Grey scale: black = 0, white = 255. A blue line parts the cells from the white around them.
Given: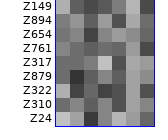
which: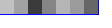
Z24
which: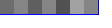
Z310
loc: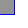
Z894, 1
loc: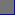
Z654, 0
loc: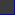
Z24, 2
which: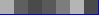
Z149
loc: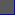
Z149, 3

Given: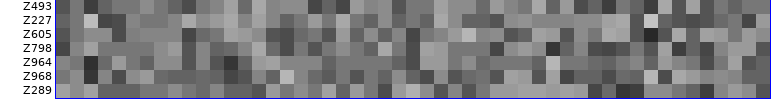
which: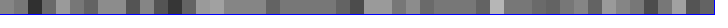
Z964
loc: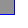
Z227, 33
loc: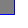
Z605, 5
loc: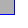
Z289, 25
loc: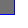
Z968, 30
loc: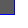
Z968, 19

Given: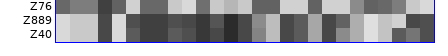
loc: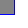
Z40, 14
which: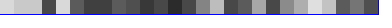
Z40
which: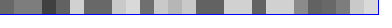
Z76
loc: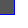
Z889, 11

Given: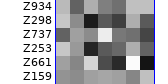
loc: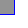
Z159, 0
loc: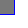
Z737, 4
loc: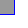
Z253, 1
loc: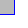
Z934, 0
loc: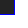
Z253, 2
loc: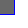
Z253, 4

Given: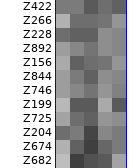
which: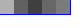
Z674
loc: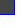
Z204, 2
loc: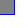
Z746, 4
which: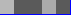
Z199
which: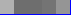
Z266
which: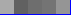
Z156
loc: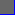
Z674, 3

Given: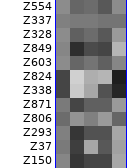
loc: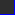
Z849, 1
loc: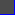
Z849, 2
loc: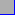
Z824, 2
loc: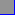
Z806, 1

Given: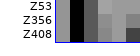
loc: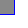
Z408, 3
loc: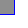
Z356, 3
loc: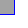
Z53, 3
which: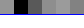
Z356
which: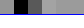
Z53
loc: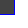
Z408, 5

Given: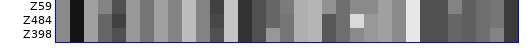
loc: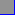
Z59, 19
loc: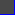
Z484, 11
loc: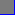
Z59, 16

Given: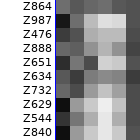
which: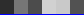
Z651
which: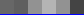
Z888
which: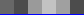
Z732
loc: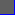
Z888, 1
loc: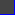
Z888, 5

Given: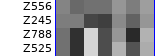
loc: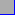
Z525, 6
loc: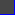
Z245, 2
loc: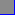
Z245, 4
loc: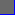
Z556, 1
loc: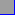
Z556, 6
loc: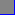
Z556, 0
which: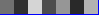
Z788

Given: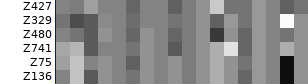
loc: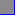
Z329, 3
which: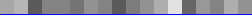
Z741
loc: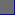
Z329, 5

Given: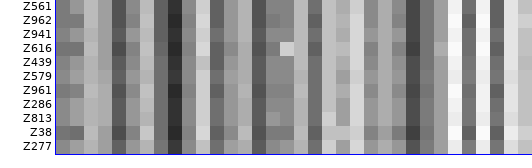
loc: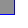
Z439, 24
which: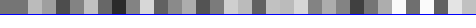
Z616
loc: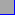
Z579, 3
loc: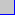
Z38, 6
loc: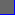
Z616, 7

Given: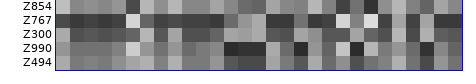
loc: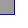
Z300, 13
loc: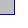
Z854, 0
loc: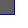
Z300, 27

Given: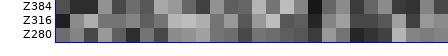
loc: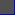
Z384, 0
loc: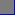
Z280, 26

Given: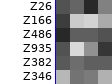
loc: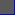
Z382, 0
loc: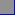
Z935, 2
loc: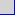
Z166, 2
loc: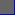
Z26, 1
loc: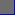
Z382, 1
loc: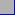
Z346, 3
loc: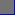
Z346, 1

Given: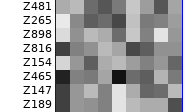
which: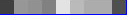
Z189
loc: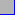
Z465, 7
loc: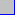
Z265, 5
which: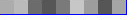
Z481
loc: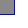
Z265, 1

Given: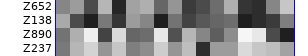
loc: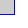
Z237, 7
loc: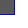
Z138, 10
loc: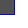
Z890, 8
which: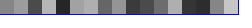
Z652
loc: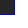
Z652, 4

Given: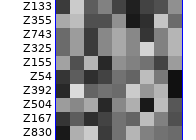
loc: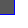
Z504, 8
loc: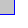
Z355, 7
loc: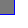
Z54, 7
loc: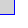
Z325, 6
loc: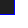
Z133, 5
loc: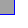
Z155, 0

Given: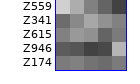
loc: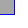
Z341, 2
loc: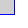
Z559, 0
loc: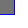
Z174, 2
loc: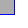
Z559, 1
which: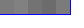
Z174
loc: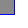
Z341, 1

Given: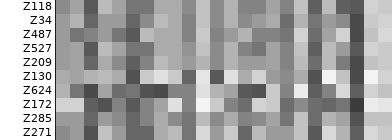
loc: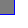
Z209, 20
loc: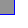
Z527, 9

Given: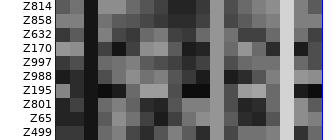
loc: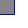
Z195, 0
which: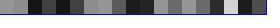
Z170
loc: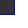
Z499, 17
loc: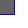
Z801, 5
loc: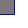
Z632, 7

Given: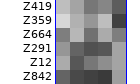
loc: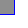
Z12, 3
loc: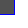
Z291, 2
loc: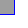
Z842, 4
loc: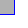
Z359, 1

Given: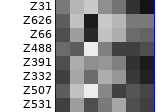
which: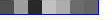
Z66
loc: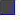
Z507, 6
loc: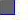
Z66, 6
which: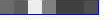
Z488
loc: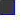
Z332, 5
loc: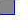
Z507, 3

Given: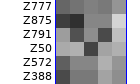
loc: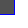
Z791, 1
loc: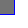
Z777, 1
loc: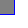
Z777, 2
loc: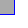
Z50, 0
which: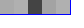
Z50

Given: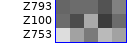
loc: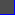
Z100, 1
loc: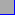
Z100, 2
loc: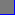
Z753, 2
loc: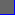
Z793, 0
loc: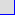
Z753, 0

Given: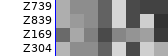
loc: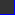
Z839, 7
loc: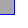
Z169, 1
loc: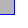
Z304, 0
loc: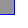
Z169, 5
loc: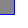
Z169, 4
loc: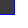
Z169, 7

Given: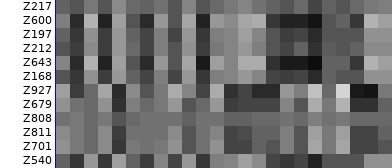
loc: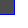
Z811, 13
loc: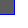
Z212, 19

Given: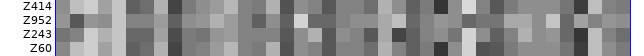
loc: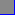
Z60, 0
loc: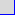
Z414, 29

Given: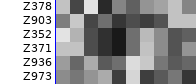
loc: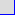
Z936, 5
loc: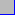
Z352, 6
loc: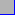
Z352, 1

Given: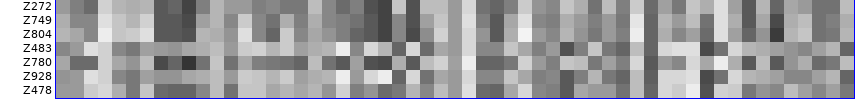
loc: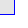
Z749, 41
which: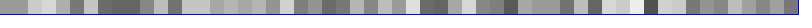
Z478
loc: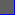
Z928, 42
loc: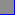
Z804, 26

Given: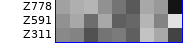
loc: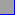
Z778, 0
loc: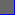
Z591, 5

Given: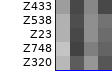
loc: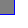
Z748, 2
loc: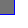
Z538, 3
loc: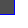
Z538, 1
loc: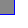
Z433, 2

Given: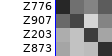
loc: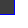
Z203, 2
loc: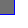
Z776, 1
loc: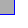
Z203, 0
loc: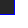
Z776, 0
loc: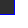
Z873, 3
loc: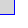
Z907, 2

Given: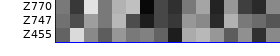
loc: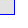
Z770, 2
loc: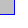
Z770, 5
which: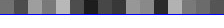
Z747
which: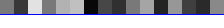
Z770
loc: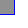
Z455, 13
